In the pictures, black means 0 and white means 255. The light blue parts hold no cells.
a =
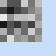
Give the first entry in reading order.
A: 176
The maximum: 234
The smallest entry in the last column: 132
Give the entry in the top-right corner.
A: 191
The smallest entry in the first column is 25
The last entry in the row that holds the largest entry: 146
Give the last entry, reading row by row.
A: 160

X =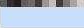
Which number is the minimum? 31
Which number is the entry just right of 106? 62
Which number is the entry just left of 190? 151

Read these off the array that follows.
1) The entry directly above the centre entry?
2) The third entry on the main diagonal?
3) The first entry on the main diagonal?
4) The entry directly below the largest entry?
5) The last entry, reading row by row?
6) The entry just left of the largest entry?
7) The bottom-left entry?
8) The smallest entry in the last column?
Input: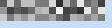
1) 216
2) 178
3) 93
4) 107
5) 123
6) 77
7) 202
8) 65

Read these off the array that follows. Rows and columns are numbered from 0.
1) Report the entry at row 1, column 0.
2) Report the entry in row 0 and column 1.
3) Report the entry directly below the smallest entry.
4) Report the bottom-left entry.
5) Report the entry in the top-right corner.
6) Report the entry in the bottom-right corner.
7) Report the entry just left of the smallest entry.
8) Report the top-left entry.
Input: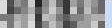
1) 219
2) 80
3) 80
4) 203
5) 106
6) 106
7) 203
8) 219
